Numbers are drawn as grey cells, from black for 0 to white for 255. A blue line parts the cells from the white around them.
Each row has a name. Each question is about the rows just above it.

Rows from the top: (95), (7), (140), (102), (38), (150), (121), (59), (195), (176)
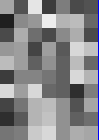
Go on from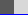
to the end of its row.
[194]
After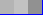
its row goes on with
[ 96 110]

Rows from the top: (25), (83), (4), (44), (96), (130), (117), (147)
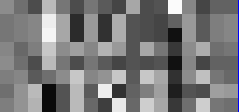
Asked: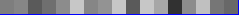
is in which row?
(130)
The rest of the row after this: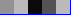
[ 90 238  49  98 126 159  30  83  76 159 153]
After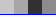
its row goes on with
[192 118 104]
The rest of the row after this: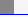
[167  43 153  49 173  83  76  69  17 153  90 126 134]

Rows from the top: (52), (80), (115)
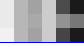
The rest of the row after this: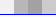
[69 26]
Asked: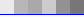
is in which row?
(80)
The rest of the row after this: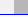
[162 204  69  26]
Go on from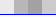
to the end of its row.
[75 26]
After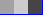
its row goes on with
[26]

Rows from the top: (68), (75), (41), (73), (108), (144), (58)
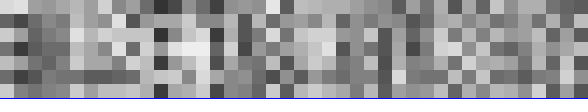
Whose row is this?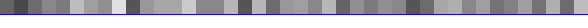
(75)
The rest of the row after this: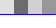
[224 238 238 100 209  72 152 123 159 175 197 224  85 144 115  85 167  72
 123 209 217 144 197 115 100 129 175 144 167 189]

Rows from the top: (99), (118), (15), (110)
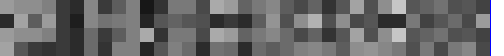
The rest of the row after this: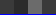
[ 93 128 170  51 121 121  73 170 155  99 121 135 107  73  99  51  86 163
  80 142 198  86  99 114  80  86  66]
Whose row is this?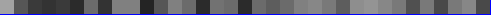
(110)
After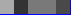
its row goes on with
[170 155  99 121 135 107  73  99  51  86 163  80 142 198  86  99 114  80
  86  66]
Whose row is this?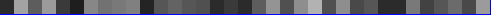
(118)
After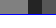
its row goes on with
[128 107  43 114 107  43 107  93 107 128 135 121  93 142 148 135 121  80
 121  73 121 135  73]
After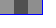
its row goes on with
[178  80 142  73  86  43  43 121  66  86 107  73 155]

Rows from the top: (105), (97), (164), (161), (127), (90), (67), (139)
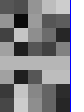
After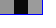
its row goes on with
[86 93]
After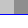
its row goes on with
[108  38]
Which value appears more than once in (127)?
[182]
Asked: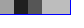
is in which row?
(90)
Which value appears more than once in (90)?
[189]

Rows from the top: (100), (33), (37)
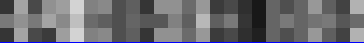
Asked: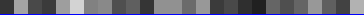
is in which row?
(37)
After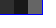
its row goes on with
[ 79 101 152  95  66 178]
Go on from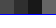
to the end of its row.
[ 79 101 152  95  66 178]
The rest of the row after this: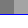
[137 191 107  95  79 101  87  87 129  95 184  95 121  53  24 101 121 101
 115 121  87 107]
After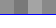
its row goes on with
[191 107  95  79 101  87  87 129  95 184  95 121  53  24 101 121 101 115
 121  87 107]

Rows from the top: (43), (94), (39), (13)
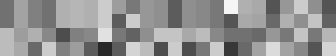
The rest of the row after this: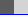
[188  77 204  77 120 204  56 105 163 219 163 136  84 212]
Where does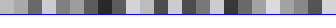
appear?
(13)
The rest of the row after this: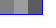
[ 40  92 212 188  77 204  77 120 204  56 105 163 219 163 136  84 212]

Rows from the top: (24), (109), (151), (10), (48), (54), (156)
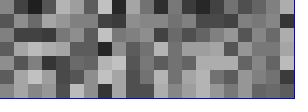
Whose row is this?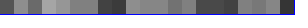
(109)
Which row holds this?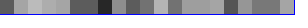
(10)
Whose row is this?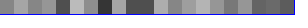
(156)
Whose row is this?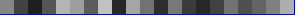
(24)
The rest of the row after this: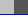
[120  92 114 100 173 173 173 100 134 100 187]

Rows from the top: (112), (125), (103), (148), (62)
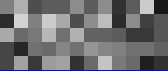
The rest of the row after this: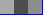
[189  44 141  64  86]
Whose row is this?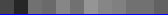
(148)
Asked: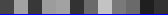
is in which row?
(62)
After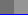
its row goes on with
[134 128 113 113  98]

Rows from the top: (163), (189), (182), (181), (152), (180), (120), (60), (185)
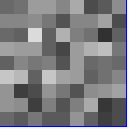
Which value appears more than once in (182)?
[97]
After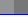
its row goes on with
[ 83 141 148 162]
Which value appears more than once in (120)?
[148]
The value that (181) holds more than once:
[156]
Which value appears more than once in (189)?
[134]
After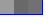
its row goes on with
[105]

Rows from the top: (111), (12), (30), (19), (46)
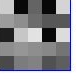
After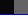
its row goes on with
[  8 212]
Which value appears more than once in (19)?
[142]

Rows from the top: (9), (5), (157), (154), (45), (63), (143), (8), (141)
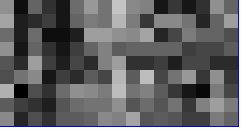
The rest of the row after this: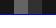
[ 62 100 129  92 100 100 100 100  62  70  70  92]
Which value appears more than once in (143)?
[123]
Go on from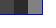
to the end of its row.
[158  49  49  62  30  70  70  43  43]
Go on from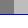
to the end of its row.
[115 129  92  55  22   8 123  70]
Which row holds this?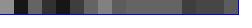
(154)

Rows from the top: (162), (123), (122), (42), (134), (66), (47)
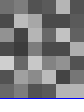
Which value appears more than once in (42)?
[74]
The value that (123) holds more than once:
[74]
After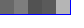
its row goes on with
[181]

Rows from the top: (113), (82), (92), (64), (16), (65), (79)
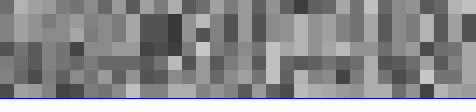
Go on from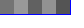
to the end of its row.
[ 90 138 124 153 104 138 160 116 192  97 178 130 138  68 124 172 116  76
  97 199 116 116 166]
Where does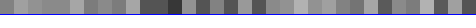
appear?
(92)
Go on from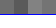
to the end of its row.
[104 124 104 104 104  90 116 185  84 153  90 124 146  90 192 104  90  97
 116  97 110 172  84  90 110 160  90 130 166]
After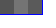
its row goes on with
[130 116  68 138 138 153 153  68  76  62 124 199 124 110 138 116 192 166
 178 146 166 185 146 146 110 138 153  76 110 116 166]

